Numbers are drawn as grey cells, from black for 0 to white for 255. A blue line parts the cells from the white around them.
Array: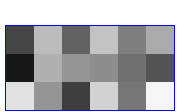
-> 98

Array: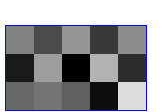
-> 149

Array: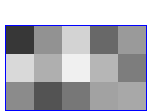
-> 211

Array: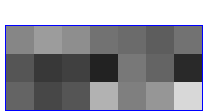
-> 142

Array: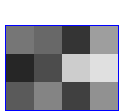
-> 52

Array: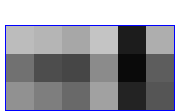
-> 167

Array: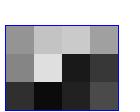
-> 202

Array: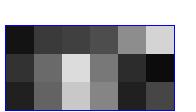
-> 64
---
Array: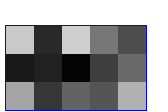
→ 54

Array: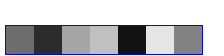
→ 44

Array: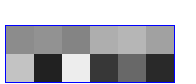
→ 33

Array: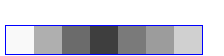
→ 175

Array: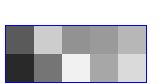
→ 117

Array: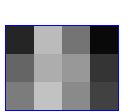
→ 194

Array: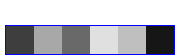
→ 168

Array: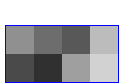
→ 48
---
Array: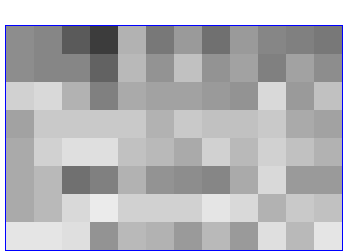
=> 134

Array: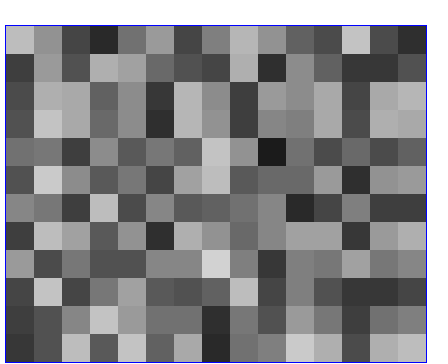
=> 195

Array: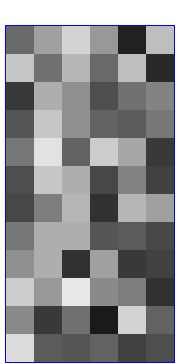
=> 152

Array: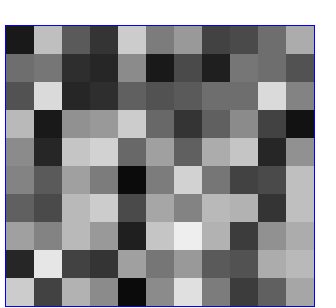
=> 74

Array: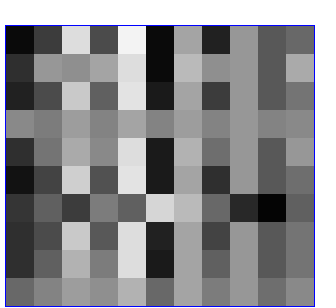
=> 151

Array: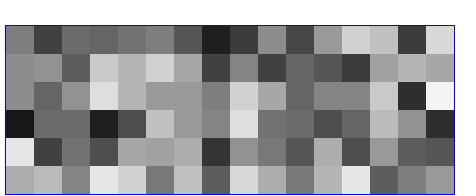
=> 193

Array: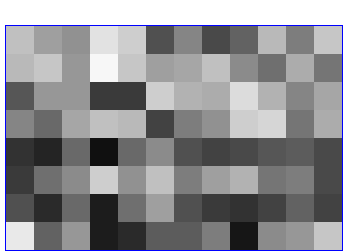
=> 185
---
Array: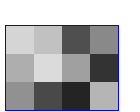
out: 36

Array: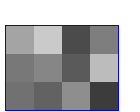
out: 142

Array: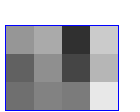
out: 123

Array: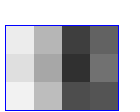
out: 77

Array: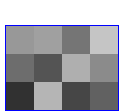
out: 70

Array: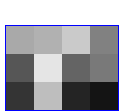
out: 36
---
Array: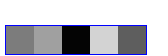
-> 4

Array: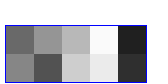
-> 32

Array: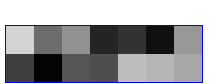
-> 4

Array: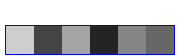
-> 36

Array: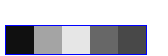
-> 16

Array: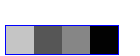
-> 2
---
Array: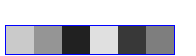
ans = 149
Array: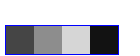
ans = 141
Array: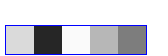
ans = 38
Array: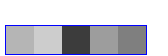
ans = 205
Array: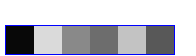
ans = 218
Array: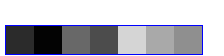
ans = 3
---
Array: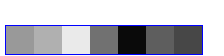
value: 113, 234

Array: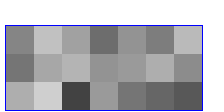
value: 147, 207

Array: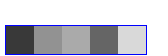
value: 170, 217

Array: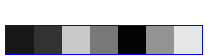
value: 120, 230

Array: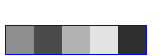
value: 179, 227

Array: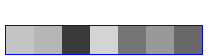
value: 212, 212

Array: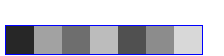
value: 188, 216

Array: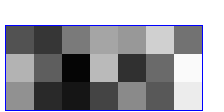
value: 186, 250

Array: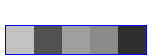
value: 159, 194
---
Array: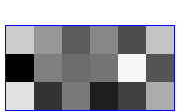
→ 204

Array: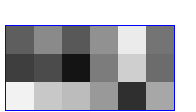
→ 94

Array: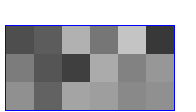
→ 78

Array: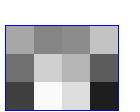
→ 167

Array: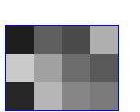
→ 30

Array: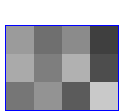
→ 155

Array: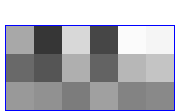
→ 168
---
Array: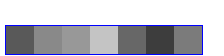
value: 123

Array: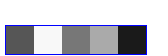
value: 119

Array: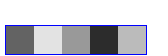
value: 153

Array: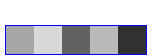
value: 167

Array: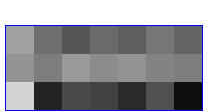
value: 112

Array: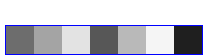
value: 164

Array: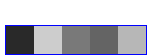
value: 121

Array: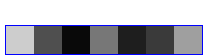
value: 79

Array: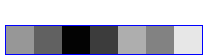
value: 130
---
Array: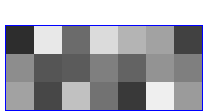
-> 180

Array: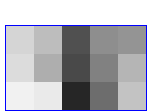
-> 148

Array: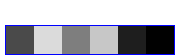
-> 30

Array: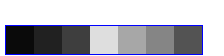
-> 167

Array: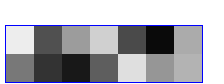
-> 74

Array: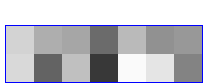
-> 186

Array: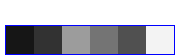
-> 80

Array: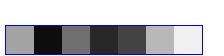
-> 67
